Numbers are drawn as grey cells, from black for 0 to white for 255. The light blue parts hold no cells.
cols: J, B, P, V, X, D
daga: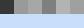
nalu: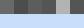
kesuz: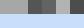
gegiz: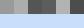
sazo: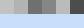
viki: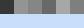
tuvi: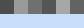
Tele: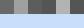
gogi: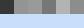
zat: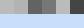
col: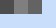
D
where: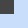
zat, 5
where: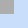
gegiz, 1

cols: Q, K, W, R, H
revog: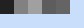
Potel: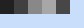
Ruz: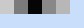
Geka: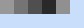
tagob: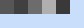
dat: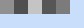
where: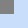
revog, 1
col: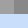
W
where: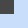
Potel, 4

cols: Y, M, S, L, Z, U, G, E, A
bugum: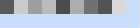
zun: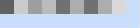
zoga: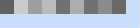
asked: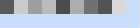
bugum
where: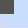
bugum, 7
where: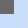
zoga, 8
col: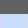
Y
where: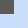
bugum, 0

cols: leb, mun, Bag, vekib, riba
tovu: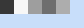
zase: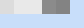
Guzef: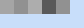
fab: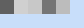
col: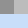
riba
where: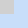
fab, 1
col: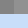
riba
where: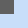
fab, 0
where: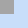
Guzef, 0

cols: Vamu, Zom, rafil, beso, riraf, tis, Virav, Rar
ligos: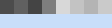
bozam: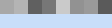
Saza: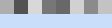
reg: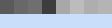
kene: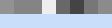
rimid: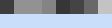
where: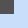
Saza, 1
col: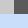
Rar
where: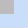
reg, 5
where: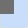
reg, 2

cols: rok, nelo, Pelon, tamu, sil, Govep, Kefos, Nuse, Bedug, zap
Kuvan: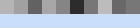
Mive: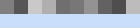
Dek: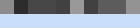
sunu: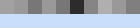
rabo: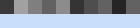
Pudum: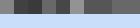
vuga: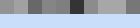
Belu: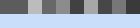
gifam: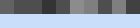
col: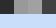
nelo
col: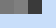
Pelon
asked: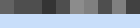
gifam
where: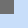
Mive, 4
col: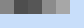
Kefos
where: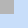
Kuvan, 0

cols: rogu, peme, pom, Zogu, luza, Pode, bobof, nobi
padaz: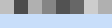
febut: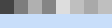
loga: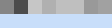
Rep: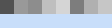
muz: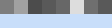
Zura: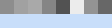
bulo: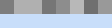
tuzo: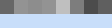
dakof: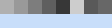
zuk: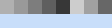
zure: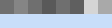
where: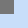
bulo, 3
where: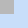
bulo, 5

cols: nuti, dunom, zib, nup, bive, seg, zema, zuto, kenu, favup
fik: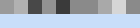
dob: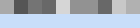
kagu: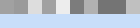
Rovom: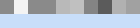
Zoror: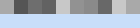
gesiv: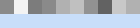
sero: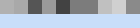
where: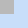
Rovom, 4
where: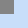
Rovom, 6
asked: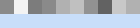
gesiv

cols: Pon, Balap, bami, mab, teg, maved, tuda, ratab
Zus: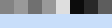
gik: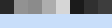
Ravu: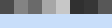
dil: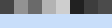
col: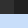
maved
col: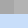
mab
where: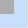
gik, 3
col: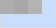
mab
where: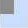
gik, 2
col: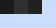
maved

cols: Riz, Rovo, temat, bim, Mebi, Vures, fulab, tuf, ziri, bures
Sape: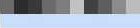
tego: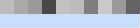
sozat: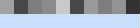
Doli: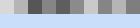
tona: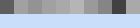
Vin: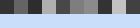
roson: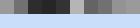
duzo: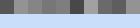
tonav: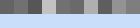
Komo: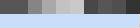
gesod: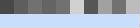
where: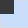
Sape, 2
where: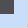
Komo, 8
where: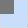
duzo, 3
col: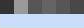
Riz
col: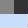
tuf
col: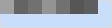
Rovo
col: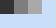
bures

